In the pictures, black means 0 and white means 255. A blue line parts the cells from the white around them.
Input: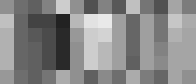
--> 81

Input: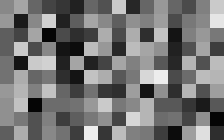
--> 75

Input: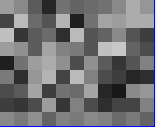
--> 137

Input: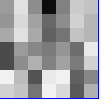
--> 129

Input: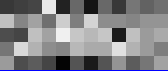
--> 118

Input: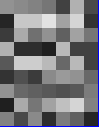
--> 65

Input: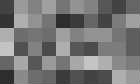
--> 87
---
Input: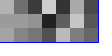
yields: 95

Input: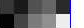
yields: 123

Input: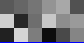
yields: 199

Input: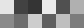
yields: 95

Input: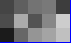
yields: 83

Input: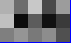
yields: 92

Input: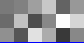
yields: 136

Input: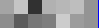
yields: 204

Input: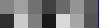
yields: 217
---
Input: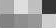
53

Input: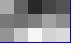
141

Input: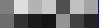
164

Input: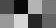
120

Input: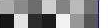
116

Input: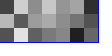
82

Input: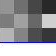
207

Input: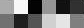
49
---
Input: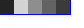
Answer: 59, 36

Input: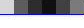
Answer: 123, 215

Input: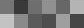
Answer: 180, 195

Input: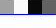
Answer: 98, 161

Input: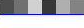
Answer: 131, 78

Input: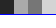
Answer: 212, 38

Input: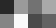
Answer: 169, 133

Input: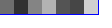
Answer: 208, 110
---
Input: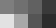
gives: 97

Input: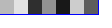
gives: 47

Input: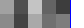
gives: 196

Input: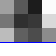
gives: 28

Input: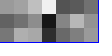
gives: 191

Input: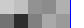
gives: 146

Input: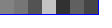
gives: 83

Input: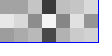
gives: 197

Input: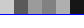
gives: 155
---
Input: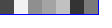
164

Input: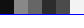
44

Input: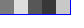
55

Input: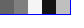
20

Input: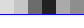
33

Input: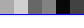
130

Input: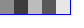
88

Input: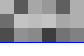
152

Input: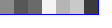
244
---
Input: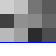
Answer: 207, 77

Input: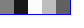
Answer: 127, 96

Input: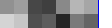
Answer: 145, 101

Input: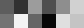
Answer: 93, 196

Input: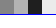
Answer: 132, 235

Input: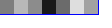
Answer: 126, 162

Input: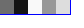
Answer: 109, 221

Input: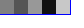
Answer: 128, 200
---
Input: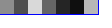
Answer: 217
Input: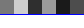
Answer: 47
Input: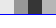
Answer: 54
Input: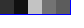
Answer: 195
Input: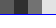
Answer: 114
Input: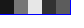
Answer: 231
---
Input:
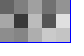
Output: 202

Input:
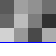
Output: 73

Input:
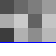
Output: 141

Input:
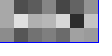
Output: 161

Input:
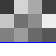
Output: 106

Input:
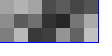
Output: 98

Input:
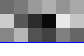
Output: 128
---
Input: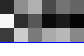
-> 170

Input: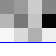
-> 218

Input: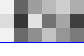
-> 194

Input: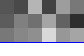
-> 217

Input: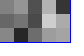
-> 109

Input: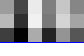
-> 35

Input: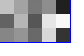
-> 105

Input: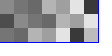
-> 228
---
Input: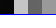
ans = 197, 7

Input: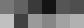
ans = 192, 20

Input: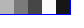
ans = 250, 22

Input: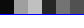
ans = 192, 10

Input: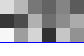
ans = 247, 49

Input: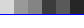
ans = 216, 38
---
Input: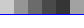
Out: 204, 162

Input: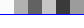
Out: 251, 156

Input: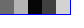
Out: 107, 211

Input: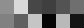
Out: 143, 20

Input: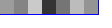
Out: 156, 148

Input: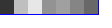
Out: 52, 104
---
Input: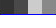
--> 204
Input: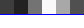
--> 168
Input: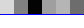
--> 181
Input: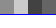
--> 66
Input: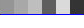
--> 218
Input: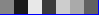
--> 170
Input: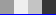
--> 196
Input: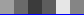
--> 230
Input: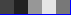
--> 229
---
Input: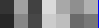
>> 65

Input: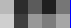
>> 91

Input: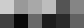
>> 168

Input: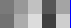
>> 193

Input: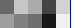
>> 172

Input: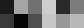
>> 113

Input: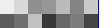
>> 143

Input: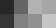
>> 178
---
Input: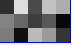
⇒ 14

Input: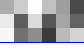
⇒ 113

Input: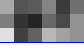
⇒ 64

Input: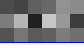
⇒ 118

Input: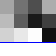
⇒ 232

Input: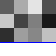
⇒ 158
